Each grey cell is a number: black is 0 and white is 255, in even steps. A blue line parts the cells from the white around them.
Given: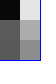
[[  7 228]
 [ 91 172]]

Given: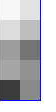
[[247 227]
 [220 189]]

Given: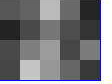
[[87 98]
 [35 73]]

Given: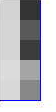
[[211  51]
 [213  89]]

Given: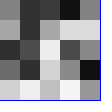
[[130  50]
 [166  50]]

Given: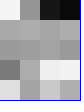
[[245 149]
 [169 173]]

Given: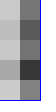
[[201 117]
 [190  90]]

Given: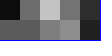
[[ 12 109]
 [ 92  92]]
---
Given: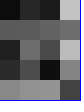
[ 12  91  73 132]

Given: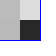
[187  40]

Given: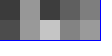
[ 59 153]

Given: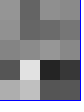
[149 102 150  55]

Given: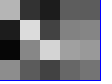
[181 220 212 103]

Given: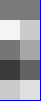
[121 203]
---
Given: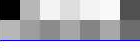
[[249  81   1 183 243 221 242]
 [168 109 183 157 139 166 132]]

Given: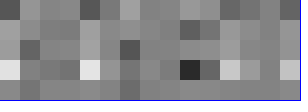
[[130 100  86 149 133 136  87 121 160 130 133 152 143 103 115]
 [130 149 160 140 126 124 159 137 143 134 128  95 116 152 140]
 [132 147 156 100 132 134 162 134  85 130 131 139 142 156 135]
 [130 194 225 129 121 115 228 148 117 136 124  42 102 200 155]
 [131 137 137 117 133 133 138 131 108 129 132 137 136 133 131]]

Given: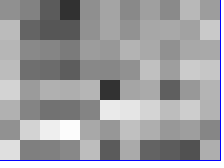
[[184 157 144 130  91  49 143 164 137 159 138]
 [162 201 187 100  86  86 145 165 146 167 168]
 [168 169 182 137 133 123 156 152 179 169 145]
 [203 198 188 111 108  93 136 135 145 192 158]
 [152 180 211 155 176 174 181  50 165 170  95]
 [205 179 177 132 114 115 132 234 229 212 189]
 [158 134 145 211 238 252 168 151 192 174 152]
 [ 81 174 223 127 128 136 189  91 170  99  92]]

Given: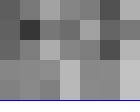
[[ 80 176  94 120 162 133 124]
 [100 120  97  54 119 109 160]
 [ 79 180 101 125 172 133 125]
 [137 194 134 136 140 183 136]
 [136 193 129 137 128 184 138]]

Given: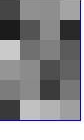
[[142 164  69 144]
 [139  40  27  83]
 [128  90 202 112]
 [ 78  98 149 139]
 [ 59 119 124 138]
 [179 159  57 193]]

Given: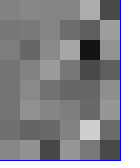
[[172  73 130 136 132 132]
 [ 94 157 119 121 132 109]
 [ 19 146 125 103 138 166]
 [ 74  94 117 130 155 119]
 [102 142 116 137 114 103]
 [105 150 115 144 133 126]
 [207 106 111 100 105 130]
 [120  73 134 145  72 150]]
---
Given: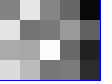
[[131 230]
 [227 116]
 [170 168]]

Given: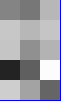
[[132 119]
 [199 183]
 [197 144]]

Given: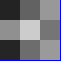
[[ 35  98]
 [144 204]
 [ 37 109]]

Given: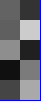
[[ 99  51]
 [ 95 204]
 [142  32]]

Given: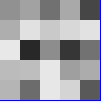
[[145 162]
 [174 225]
 [232  40]]

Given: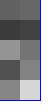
[[ 97 103]
 [ 59  65]
 [148 116]]
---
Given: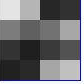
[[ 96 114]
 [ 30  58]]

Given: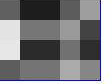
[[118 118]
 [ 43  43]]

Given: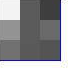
[[ 91 105]
 [ 89  84]]

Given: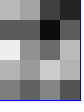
[[ 91  13]
 [145 107]]

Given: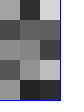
[[ 97  96]
 [133  65]]

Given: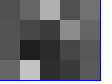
[[72 60]
 [30 43]]
